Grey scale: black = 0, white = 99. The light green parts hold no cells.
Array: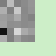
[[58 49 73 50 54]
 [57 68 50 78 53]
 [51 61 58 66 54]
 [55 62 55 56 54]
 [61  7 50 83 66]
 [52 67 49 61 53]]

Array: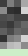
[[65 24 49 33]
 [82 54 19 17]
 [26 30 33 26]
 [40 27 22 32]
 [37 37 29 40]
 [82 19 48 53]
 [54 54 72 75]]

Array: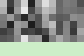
[[31 74 24 53 81 13 60 86 72 40 48 46]
 [41 67 17 59 90 28 51 73 67 41 46 44]
 [52 48 60 39 15 44 31 64 42 35 37 55]
 [52 46 14 61 57 11 32 61 73 30 51 26]
 [64 24 31 58 24 27 20 30 62 31 52 22]
 [56 33 36 54 88 58 61 16 49 65 53 43]]

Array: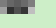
[[49 48 40 36 41]
 [74 62 19 31 21]]

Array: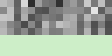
[[40 73 67 38 84 17 61 46 43 19 52 60 47 78 47 74]
 [57 53 74 40 64 55 33 31 47 49 55 55 54 46 88 37]
 [36 77 75 35 68 32 41 50 46 42 64 67 45 71 57 60]
 [30 68 52 45 29 53 35 71 52 75 70 65 40 58 31 49]
 [32 71 58 42 53 35 48 63 48 49 63 64 42 69 34 63]]

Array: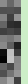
[[54 54 40]
 [30 31 32]
 [57 51 25]
 [16 39 18]
 [24 25 28]
 [53 49 46]
 [12 53 37]
 [23  5 74]
 [52  1 76]
 [53 39 28]
 [58 31 45]
 [25 52 64]]
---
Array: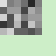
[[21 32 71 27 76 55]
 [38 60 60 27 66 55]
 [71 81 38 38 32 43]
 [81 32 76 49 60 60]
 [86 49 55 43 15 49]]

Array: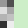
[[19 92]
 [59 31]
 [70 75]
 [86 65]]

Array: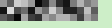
[[ 8 85 30 42  8 59 42 80 53 13 13 30 74 36]
 [36 24  3 64 24 18 64 53 69 69 53 24 64 48]
 [59 36 80 74 59  3 18 53 18  8 48 69 48 59]]

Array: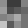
[[50 55 66 45]
 [55 23 23 50]
 [61 29 35 40]
 [76 35 55 45]]

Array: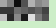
[[21 21 43 38 32 38 26]
 [64 48  5 32 69 53 59]
 [75 15 53 10 86 48 32]]

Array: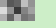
[[62 34 39 74 57]
 [68 39 68 45 51]
 [85 57 22 51 62]]

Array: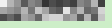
[[30 40 30 64 58 40 76 82 82 58 64 35 70 35 76]
 [64 58 52 70 46 76 64 40 35 88 52 70 40 46 82]
 [93 70 58 35 52 46 20 30 25 30 25 52 46 70 25]]
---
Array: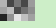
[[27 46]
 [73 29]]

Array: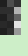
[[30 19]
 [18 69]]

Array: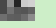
[[56 14]
 [44 34]]

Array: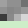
[[56 56]
 [52 54]]

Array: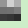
[[81 68]
 [44 48]]

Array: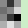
[[20 60]
 [52 84]]

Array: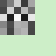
[[49 80]
 [81 27]]

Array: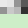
[[89 58]
 [78 72]]

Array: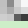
[[54 83]
 [66 78]]
